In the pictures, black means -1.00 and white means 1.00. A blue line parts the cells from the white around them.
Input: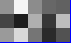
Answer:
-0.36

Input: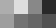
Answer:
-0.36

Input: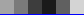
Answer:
0.66

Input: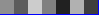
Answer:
-0.51

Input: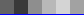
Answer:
0.27

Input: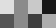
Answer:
0.36

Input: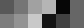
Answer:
-0.20

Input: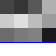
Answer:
-0.80

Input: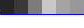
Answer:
0.19
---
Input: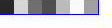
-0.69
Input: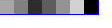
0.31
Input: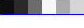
-0.89
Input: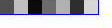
-0.38
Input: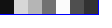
-0.87
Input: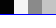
-0.98
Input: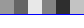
0.20
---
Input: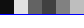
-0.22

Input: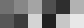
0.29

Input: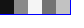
0.92

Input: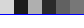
0.37

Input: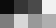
-0.42

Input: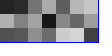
-0.09

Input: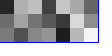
0.50
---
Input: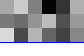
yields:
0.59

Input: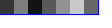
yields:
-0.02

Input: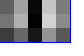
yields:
0.26

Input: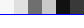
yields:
0.76

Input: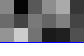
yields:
-0.97

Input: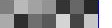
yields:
0.45
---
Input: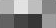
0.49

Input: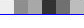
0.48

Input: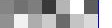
0.89

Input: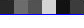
-0.15

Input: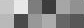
0.56

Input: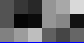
0.49

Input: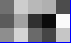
0.67

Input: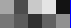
0.58

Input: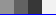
0.16

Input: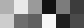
0.83
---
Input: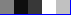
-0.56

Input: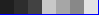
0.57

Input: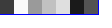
0.51

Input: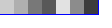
-0.31

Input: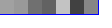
-0.23

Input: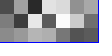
-0.29

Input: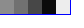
-0.44
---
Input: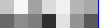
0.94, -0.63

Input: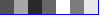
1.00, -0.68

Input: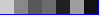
0.61, -0.87

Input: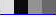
0.75, -0.91

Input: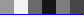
0.90, -0.83

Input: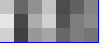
0.80, -0.50

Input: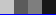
0.56, -0.81

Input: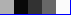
0.97, -0.94

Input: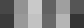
0.58, -0.59
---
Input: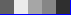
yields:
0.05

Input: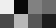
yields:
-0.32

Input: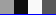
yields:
0.95

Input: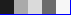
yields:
-0.16

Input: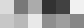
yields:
0.24

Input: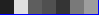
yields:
-0.05
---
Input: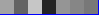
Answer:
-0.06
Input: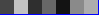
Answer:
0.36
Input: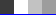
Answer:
0.23
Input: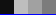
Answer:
-0.03
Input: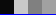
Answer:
0.26
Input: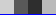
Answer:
0.46
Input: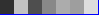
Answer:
0.73
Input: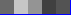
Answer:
-0.35
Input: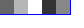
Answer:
0.06
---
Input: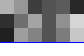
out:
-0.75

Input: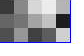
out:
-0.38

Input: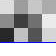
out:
-0.69

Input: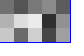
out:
0.57

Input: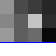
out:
0.21

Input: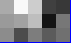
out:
0.10

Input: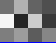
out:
-0.01

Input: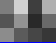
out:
0.10
